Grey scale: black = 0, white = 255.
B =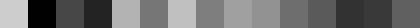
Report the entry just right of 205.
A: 1
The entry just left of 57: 50

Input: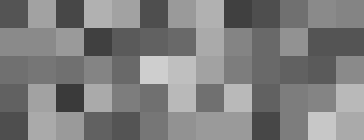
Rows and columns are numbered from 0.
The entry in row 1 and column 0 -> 138
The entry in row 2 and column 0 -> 112
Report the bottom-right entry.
170
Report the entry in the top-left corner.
84
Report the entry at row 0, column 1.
162
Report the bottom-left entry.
78
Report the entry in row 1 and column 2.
154
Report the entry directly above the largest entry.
97
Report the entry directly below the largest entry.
112
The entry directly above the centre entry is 105
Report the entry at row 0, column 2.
71
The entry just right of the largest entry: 191

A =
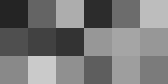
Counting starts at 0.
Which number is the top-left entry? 36
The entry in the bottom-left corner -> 137
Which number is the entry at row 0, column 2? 173
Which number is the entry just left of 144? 202
